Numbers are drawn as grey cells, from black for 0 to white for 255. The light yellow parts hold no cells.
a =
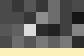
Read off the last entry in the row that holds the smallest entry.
21
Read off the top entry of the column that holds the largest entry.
86
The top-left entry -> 74
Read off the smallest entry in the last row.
44
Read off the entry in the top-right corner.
74
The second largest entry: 141
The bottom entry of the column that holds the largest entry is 86
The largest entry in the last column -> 132

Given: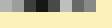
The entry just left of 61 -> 157
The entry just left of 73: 21
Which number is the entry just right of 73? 191

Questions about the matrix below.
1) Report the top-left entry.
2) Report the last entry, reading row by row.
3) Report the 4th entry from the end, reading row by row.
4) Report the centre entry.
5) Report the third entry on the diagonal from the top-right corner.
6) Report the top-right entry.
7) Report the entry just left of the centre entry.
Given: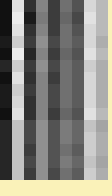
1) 17
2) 173
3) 112
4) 72
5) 83
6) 185
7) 132

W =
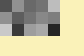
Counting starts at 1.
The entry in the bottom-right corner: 37
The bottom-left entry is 201
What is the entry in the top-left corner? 81
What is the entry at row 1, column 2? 145

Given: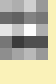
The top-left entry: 185
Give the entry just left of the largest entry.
195
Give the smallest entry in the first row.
152
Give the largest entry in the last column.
174
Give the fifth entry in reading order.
106
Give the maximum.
252

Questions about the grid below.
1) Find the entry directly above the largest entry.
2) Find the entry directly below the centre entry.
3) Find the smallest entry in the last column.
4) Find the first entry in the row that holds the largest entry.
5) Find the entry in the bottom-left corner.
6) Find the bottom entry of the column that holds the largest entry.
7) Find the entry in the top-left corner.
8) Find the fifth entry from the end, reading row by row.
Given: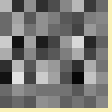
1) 184
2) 153
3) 97
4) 18
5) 88
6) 106
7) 184
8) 135

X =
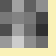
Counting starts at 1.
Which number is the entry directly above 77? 120
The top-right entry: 142
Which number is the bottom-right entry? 108
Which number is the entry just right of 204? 142
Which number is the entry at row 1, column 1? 86

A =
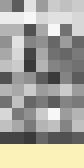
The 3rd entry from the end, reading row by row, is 81
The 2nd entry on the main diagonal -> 236
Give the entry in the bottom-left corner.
69
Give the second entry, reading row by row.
92
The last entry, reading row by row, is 92
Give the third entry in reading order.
225
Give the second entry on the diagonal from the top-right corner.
225
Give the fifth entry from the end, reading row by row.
58
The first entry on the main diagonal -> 156
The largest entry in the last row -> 103
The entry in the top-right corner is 203
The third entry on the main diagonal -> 81

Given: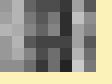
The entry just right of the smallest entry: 201
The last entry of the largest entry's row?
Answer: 120
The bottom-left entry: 142
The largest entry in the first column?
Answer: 180
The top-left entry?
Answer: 152
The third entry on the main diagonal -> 132
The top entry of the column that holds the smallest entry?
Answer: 56
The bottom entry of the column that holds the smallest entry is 35
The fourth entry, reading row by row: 77
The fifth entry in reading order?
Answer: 77
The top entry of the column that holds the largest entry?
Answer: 161

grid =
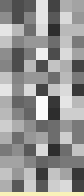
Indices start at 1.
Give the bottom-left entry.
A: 174
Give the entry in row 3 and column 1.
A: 229
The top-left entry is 109
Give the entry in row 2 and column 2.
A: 76
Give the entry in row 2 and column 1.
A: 141
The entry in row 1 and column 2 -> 76
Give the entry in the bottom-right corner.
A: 67
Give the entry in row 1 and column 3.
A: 88
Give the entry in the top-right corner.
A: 163
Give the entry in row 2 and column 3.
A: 132

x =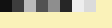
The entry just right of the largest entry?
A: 219
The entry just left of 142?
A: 82
